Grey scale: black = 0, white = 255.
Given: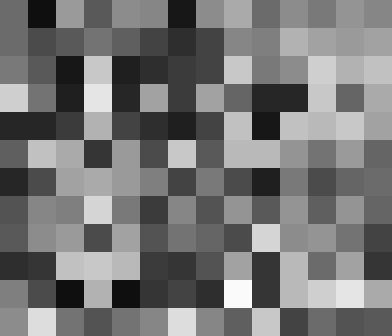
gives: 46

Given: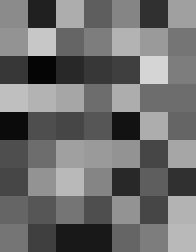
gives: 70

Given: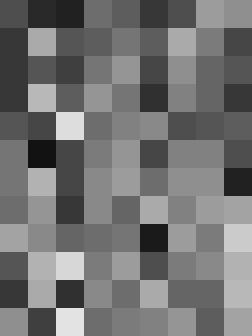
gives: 85

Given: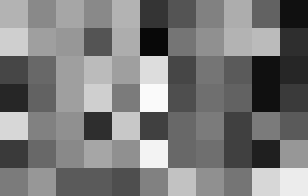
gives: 215

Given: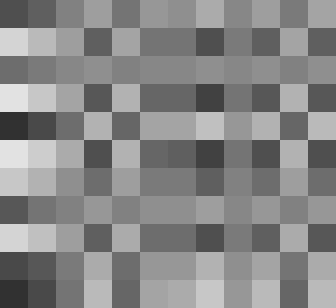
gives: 212

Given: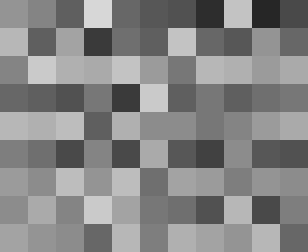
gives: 155
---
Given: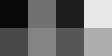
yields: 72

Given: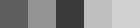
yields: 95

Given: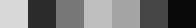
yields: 216

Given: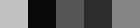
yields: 193

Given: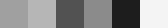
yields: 160

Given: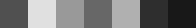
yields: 80

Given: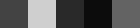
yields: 67
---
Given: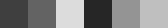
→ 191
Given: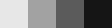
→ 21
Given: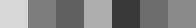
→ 138
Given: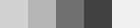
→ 240
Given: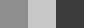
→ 255
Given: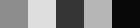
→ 8
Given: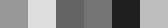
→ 189
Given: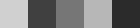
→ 43
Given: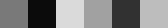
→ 189
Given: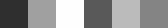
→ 132
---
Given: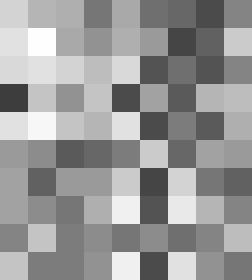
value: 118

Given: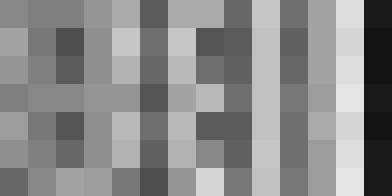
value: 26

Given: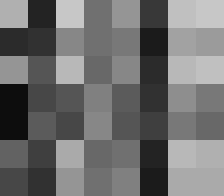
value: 170

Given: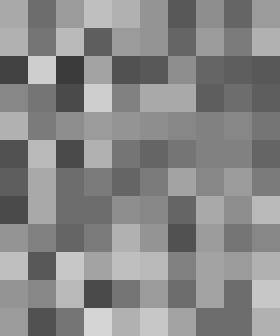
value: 177

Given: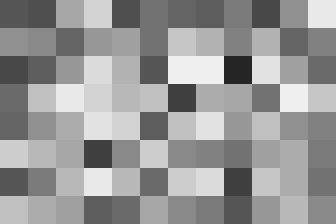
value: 137

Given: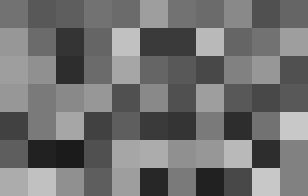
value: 129
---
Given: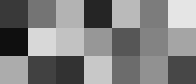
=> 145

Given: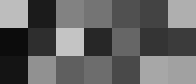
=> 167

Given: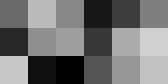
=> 151

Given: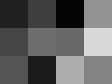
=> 173

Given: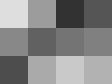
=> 201

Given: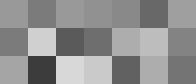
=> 173

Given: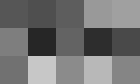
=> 184

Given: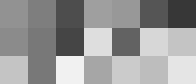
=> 189
